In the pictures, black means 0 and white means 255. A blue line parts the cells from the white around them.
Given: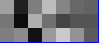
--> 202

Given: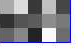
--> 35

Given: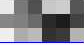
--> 50

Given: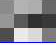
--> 233

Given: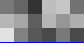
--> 73

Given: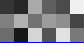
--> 83

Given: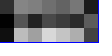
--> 196
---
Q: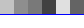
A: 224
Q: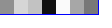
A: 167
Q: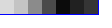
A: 33
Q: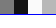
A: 250
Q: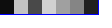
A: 133
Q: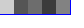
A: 59
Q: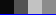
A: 194
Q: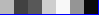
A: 149
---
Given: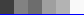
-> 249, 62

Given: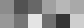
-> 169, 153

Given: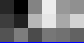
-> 144, 83

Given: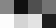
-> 115, 252

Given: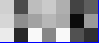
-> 94, 235

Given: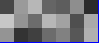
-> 43, 148

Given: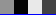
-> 67, 147

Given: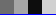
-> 209, 109
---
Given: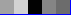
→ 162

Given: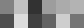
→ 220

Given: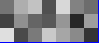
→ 122

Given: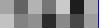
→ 144

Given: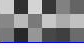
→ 40

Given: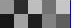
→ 23
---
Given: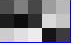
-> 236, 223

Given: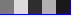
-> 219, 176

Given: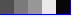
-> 233, 151

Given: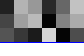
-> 214, 194

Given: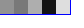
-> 222, 174

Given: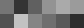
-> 194, 170

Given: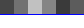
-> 193, 133

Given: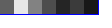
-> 231, 130

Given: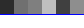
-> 191, 142

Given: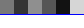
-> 214, 143
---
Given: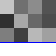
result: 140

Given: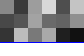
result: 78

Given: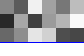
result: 119

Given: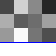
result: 137

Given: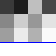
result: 191

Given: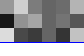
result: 108

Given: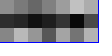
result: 193
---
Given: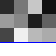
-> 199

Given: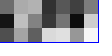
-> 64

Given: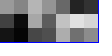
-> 35

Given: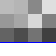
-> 136

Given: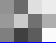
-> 223

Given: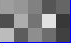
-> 85
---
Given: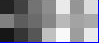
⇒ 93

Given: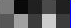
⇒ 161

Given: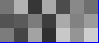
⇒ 90

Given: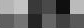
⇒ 116

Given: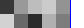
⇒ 105

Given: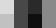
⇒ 72

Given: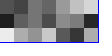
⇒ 95

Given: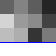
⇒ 154

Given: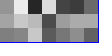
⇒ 200

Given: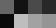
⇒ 190
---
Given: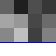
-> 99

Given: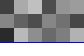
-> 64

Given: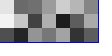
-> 228

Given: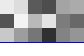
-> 235

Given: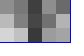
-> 142

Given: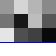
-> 152

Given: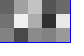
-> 99

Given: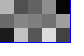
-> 181
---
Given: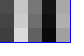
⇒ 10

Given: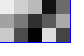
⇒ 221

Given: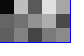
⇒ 122

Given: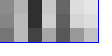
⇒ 153

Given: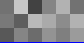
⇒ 127

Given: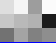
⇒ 129

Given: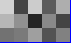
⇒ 83

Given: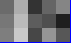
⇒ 149

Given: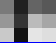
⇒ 229

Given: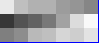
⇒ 206
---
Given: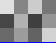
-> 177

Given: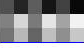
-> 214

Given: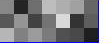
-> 149

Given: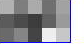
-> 76

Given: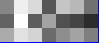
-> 254

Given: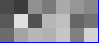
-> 224

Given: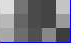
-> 101
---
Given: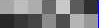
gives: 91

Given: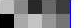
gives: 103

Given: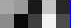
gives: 196

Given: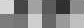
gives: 48

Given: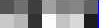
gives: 133

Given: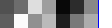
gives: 44
